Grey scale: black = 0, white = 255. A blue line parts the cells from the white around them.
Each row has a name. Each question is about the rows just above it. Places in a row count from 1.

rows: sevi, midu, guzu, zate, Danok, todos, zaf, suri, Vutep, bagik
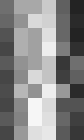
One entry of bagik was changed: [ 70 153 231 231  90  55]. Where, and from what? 3, [223]
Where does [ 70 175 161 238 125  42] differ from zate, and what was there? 6, [48]
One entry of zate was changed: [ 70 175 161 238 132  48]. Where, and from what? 5, [125]
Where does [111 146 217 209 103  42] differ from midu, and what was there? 1, [103]
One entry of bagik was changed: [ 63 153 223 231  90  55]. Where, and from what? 1, [70]

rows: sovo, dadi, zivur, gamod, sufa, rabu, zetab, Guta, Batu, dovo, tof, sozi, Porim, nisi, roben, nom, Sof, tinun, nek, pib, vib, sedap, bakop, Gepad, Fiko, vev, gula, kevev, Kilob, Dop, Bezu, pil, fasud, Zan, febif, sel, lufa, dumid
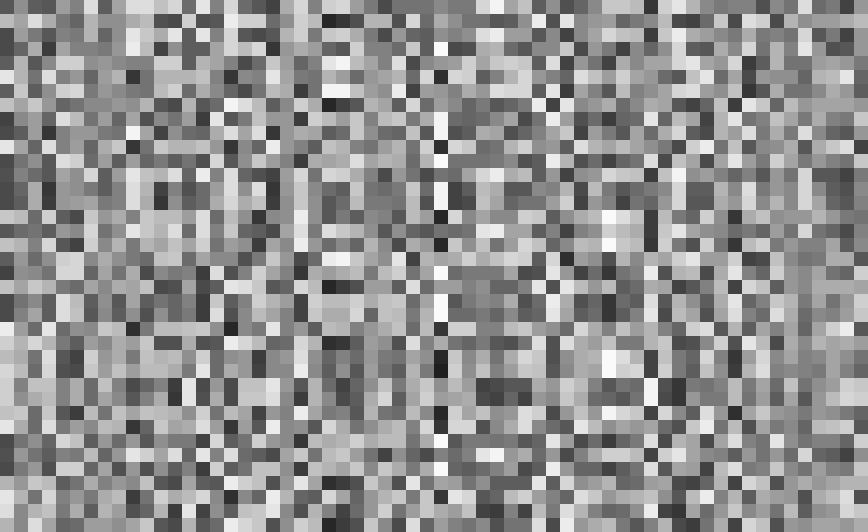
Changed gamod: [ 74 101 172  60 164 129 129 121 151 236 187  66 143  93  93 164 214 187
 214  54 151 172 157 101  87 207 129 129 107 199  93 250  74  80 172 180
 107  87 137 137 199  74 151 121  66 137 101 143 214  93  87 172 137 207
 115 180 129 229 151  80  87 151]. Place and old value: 54, [214]
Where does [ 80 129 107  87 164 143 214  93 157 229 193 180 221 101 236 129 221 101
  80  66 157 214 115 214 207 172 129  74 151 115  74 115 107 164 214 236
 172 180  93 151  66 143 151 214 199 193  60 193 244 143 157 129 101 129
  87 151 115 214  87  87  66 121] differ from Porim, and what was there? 38, [187]
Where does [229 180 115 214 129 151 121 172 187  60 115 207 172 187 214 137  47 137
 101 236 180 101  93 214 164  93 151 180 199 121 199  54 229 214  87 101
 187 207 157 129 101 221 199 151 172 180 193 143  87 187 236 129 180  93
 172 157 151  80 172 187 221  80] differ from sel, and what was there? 26, [101]
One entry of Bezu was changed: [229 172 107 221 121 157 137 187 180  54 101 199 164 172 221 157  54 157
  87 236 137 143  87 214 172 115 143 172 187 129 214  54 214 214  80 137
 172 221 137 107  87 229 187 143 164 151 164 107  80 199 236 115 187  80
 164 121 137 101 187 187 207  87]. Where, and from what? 60, [193]
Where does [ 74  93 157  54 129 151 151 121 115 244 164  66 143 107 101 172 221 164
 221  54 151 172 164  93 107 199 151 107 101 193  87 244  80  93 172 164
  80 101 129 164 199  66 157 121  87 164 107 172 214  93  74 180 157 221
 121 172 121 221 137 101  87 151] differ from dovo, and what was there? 27, [143]

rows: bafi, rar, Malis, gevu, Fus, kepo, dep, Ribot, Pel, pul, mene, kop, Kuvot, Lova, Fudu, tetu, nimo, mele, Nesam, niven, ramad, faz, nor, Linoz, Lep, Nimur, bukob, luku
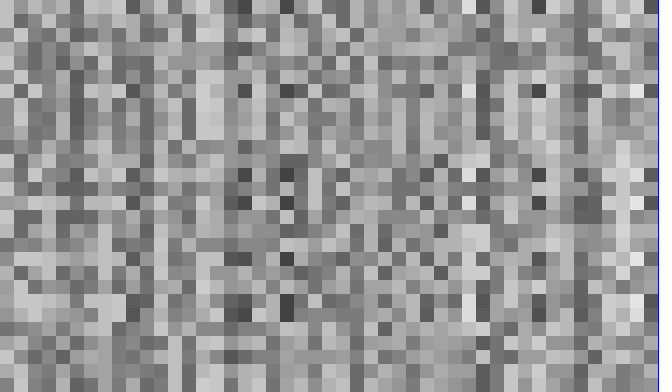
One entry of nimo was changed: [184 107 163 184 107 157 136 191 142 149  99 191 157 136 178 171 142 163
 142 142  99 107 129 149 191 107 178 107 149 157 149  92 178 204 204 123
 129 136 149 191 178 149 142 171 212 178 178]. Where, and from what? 10, [157]
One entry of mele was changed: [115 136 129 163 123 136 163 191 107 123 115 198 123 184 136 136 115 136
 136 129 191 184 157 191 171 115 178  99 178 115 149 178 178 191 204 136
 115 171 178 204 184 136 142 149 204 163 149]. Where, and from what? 14, [178]
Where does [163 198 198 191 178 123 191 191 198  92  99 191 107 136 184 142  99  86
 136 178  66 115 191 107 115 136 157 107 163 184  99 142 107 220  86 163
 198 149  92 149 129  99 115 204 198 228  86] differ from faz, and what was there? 13, [115]

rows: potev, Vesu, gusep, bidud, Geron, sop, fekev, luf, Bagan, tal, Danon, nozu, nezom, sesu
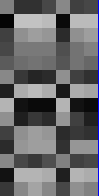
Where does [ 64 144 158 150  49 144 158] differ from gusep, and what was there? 5, [43]
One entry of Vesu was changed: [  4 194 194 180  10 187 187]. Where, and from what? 4, [187]
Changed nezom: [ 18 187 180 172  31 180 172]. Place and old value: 2, [180]
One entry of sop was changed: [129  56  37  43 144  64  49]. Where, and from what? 1, [136]
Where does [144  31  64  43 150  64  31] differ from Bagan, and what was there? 3, [56]

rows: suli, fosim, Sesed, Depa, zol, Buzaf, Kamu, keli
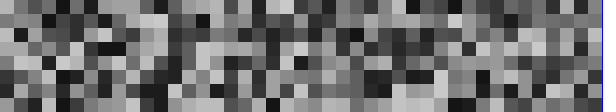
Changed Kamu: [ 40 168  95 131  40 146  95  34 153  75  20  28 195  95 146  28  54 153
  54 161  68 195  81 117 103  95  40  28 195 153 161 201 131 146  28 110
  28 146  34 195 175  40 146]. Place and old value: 11, [28]
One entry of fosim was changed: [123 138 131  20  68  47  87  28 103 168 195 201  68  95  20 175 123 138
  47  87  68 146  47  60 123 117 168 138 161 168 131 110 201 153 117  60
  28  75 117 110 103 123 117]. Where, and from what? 25, [131]
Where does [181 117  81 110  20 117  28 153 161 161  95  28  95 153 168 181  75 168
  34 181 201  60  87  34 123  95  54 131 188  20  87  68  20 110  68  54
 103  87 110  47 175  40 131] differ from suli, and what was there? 6, [110]

